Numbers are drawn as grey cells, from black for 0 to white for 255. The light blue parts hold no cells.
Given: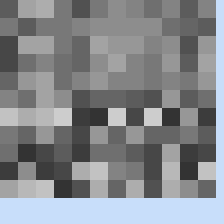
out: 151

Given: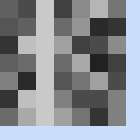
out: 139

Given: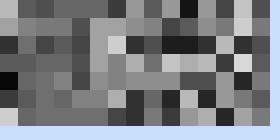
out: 79

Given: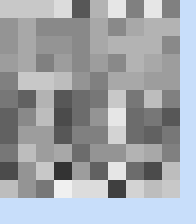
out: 137

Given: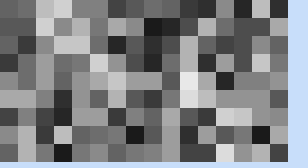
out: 99

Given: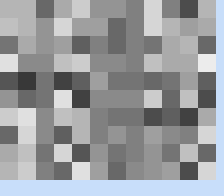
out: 104
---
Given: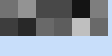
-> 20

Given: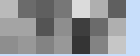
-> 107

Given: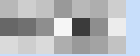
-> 142

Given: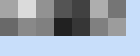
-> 174

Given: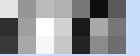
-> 168

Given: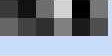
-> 0

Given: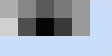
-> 122
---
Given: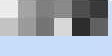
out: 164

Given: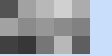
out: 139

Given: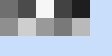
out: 75

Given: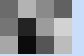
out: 35

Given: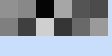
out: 136

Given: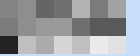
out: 142

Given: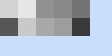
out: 231
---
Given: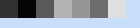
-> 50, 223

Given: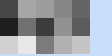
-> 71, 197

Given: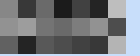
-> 135, 180

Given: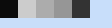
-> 11, 51

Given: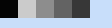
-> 4, 55

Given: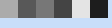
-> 171, 29
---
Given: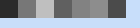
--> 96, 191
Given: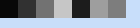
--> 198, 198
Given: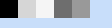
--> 245, 245
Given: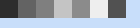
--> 196, 238
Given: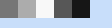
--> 248, 248
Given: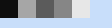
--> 91, 231
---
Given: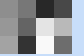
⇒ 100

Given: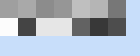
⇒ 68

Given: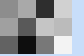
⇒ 89

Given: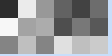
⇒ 163

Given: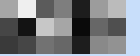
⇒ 19

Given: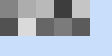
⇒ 218

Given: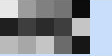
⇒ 62

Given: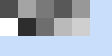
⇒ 45

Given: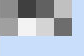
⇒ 243

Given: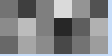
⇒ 188
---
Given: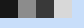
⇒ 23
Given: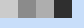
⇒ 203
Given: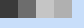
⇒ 58
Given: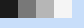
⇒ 27
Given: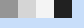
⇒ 149
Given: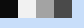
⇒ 11
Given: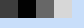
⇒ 61
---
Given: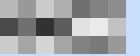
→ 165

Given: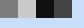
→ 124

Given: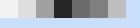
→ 38

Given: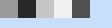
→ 40

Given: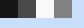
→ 22

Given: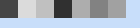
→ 48

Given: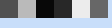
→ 8

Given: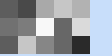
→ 198

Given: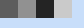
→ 93
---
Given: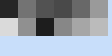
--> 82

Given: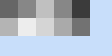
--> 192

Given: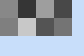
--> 158

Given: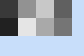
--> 200

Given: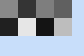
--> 126

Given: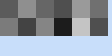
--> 102
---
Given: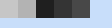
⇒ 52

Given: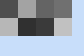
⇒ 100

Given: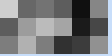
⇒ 16

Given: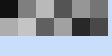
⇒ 150

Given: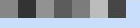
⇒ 188

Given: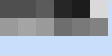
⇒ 28

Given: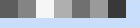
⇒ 154

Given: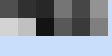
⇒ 70

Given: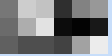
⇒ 130
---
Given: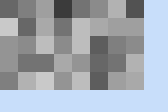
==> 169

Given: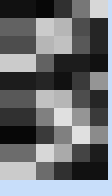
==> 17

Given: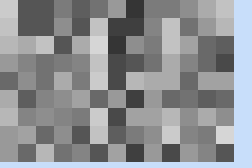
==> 85

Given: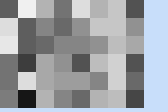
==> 70

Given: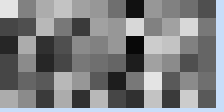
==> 89

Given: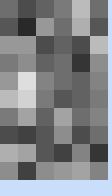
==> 131

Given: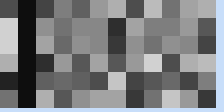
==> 56

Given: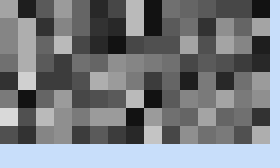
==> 174

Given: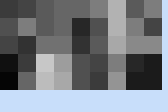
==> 27
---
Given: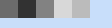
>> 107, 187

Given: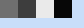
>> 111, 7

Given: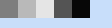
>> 126, 7

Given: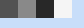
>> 82, 245

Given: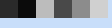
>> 42, 208

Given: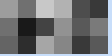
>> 157, 89

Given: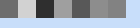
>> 109, 130
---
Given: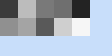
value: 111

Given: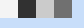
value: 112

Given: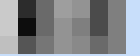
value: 158

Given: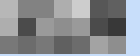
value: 174

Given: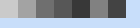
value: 87

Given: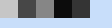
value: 12

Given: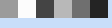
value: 184

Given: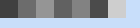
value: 97

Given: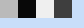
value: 62

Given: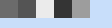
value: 52
